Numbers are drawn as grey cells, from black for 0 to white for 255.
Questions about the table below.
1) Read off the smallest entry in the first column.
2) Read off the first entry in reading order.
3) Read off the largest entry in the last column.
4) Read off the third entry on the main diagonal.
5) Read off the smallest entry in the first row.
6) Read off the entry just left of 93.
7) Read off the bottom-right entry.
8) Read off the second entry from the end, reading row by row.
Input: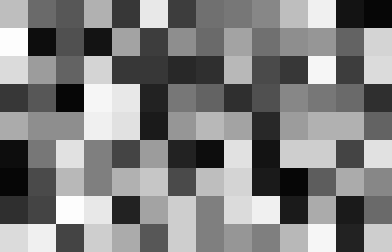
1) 6
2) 190
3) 225
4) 99
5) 6
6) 6
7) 206
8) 34

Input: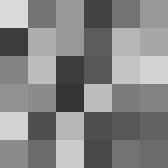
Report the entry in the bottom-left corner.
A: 139
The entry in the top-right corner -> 152
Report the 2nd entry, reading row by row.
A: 115
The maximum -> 218
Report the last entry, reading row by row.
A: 107
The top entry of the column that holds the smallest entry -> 152
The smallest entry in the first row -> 66
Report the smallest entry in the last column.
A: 99
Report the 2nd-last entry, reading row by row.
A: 115
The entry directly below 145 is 211
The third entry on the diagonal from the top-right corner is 87

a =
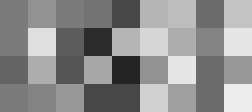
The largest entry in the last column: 237
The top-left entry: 123
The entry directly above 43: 115
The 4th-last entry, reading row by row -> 209
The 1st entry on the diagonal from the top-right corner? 195
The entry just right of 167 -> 36
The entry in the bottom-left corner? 123
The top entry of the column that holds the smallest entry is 71
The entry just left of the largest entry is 107
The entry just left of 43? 93
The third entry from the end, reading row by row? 159

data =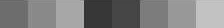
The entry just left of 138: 109
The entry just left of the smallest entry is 167

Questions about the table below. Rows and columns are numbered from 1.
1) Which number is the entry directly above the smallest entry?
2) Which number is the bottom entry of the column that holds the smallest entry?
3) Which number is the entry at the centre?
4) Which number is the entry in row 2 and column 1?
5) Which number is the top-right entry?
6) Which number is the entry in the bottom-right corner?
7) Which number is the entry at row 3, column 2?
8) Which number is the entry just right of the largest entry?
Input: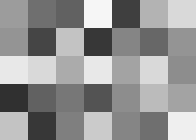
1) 232
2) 195
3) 232
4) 148
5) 217
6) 239
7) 217
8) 63

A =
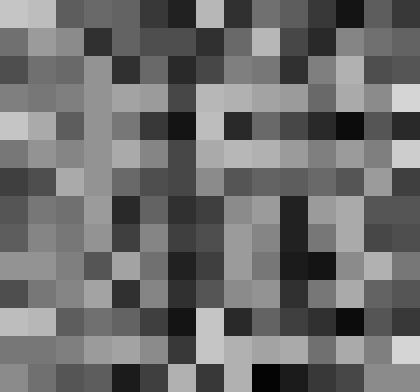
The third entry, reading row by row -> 93
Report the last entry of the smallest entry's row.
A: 139
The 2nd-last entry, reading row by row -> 139
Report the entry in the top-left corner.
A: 197
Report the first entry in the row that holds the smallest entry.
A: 139
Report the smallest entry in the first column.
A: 63
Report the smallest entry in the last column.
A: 41
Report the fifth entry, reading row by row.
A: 99
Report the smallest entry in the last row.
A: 4
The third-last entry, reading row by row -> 71
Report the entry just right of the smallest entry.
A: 27
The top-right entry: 56
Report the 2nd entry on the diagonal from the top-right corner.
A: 112
